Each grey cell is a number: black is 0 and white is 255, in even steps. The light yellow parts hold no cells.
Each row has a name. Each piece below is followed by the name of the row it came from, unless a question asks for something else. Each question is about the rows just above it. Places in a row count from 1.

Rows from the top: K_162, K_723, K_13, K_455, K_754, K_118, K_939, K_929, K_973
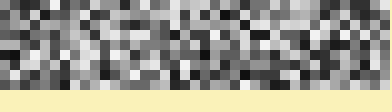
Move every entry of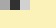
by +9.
[177,  58, 218]
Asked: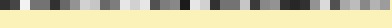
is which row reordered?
K_939
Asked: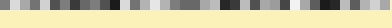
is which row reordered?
K_973
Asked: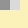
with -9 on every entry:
[138, 209]
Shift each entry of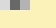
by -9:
[209,  95, 170]

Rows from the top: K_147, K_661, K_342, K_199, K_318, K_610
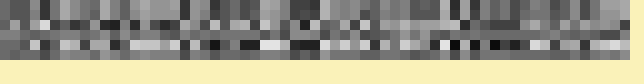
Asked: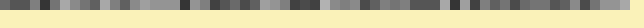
K_661
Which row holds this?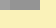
K_661
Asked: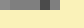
K_610
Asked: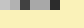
K_318
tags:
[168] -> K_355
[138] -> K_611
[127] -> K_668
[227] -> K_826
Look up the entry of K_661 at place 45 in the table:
K_355
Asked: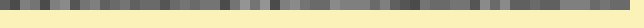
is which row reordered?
K_610

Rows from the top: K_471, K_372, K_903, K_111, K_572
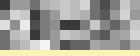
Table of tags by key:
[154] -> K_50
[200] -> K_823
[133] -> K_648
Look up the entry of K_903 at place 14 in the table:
K_823
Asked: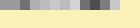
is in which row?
K_471
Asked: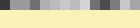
K_471
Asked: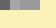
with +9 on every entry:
[110, 175, 163, 163]
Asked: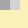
K_111
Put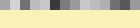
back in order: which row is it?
K_111
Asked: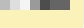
K_572

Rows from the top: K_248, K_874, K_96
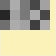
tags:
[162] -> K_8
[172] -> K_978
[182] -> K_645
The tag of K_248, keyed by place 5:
K_8
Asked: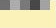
K_248
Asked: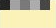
K_874
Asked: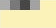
K_248
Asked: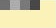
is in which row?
K_248

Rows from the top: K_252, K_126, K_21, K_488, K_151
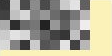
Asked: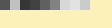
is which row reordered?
K_488
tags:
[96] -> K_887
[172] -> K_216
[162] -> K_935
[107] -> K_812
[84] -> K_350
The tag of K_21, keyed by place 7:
K_887
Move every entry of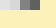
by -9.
[217, 206, 121,  87]
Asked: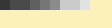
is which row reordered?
K_252

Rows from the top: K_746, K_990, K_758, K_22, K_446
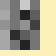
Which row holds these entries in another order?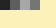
K_990
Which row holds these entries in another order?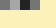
K_446
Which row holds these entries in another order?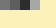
K_22
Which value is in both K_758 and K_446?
[117]

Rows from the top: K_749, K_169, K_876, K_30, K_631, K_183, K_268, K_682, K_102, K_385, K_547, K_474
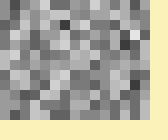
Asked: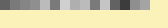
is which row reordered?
K_102
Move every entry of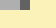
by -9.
[166, 166,  89]
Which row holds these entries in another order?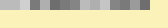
K_183
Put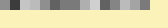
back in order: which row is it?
K_102
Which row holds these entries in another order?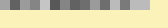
K_474
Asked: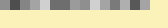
K_749

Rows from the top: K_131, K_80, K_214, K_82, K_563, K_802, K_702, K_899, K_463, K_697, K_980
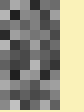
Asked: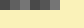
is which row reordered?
K_802
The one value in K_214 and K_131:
[108]
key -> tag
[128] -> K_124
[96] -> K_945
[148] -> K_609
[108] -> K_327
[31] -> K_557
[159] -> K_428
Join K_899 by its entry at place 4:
K_609
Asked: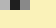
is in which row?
K_80
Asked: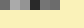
K_131
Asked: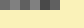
K_214

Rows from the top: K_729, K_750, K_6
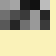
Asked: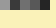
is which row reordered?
K_6
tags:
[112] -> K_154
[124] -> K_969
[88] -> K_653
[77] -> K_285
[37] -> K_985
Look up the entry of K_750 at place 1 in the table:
K_154
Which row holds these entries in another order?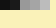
K_729

